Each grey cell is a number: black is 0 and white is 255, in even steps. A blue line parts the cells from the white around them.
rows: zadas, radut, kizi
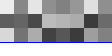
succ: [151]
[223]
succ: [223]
[143]
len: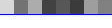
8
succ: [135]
[229]
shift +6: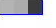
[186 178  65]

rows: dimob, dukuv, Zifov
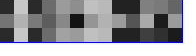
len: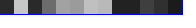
13
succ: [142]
[192]
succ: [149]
[178]
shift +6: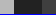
[191  40  40  69]

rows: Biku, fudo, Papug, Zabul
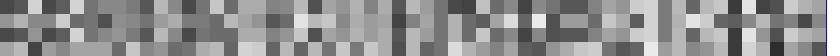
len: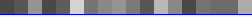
18
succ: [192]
[108]
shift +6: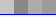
[204 142 178 162]
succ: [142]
[136]

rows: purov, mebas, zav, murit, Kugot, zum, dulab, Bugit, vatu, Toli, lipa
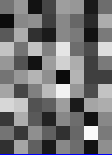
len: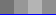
4
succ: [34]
[136]
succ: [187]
[242]
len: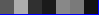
7

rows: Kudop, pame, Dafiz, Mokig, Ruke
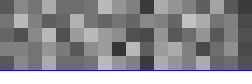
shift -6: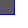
[82]
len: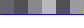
6
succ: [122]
[88]
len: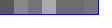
7
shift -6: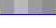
[150 179 150 136]
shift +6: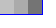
[199 177 122]

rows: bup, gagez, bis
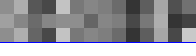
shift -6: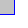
[189]
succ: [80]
[113]

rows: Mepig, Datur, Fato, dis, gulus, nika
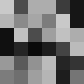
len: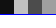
4
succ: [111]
[159]
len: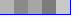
5

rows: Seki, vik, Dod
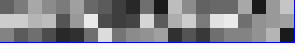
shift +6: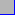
[187]
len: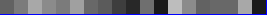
19
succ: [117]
[139]

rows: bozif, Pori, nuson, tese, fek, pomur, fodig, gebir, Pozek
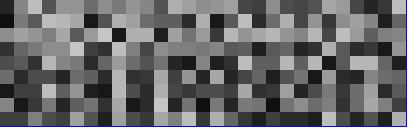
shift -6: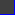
[57]
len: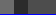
4
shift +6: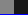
[139  30]
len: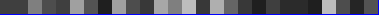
27
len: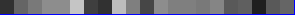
21
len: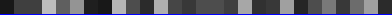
28

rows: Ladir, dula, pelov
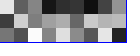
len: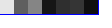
7
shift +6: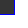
[59]
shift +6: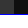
[59 21]
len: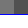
2

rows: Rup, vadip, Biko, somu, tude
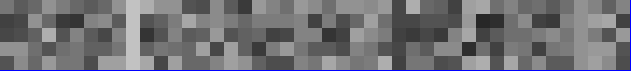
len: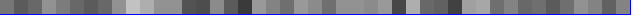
45
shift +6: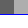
[103 180]

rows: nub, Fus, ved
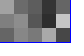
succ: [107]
[93]
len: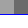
2
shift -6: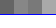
[ 95 129 115 163]

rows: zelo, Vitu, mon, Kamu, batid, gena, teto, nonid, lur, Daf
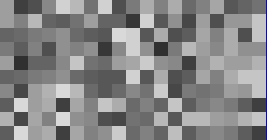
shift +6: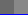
[112 142]
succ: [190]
[93]
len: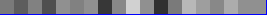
19
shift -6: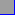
[152]

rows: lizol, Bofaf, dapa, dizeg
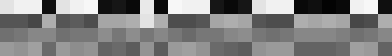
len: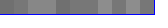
11
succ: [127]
[112]
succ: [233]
[9]
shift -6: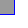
[148]

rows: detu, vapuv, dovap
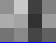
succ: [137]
[69]
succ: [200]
[63]
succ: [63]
[129]
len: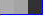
3
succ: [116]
[137]

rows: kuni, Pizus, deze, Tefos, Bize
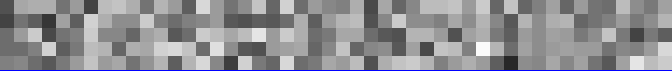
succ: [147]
[180]
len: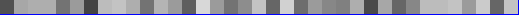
37

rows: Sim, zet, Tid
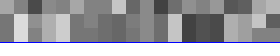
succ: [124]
[138]
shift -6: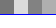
[112 213 124 169]
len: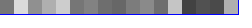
17
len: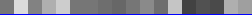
18
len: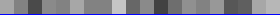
20
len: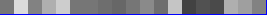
19

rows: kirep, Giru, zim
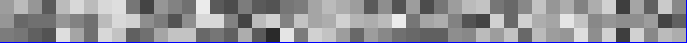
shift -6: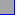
[159]
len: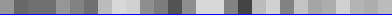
28
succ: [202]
[136]
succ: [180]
[173]

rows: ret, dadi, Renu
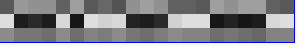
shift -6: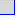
[209]
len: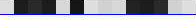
14
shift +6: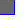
[109]
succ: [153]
[145]
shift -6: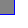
[125]

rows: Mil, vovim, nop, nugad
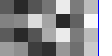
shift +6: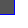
[90]
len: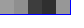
5
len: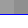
2

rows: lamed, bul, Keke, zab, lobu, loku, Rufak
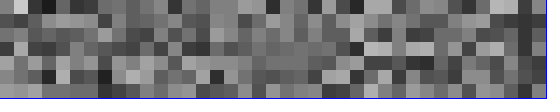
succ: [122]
[101]
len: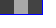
3

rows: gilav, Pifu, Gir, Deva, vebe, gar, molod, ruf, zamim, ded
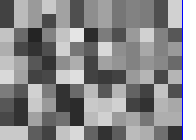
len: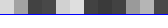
12
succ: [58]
[66]
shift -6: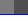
[118  73]

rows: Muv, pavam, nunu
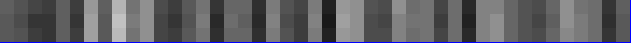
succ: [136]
[123]
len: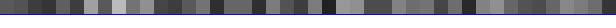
44

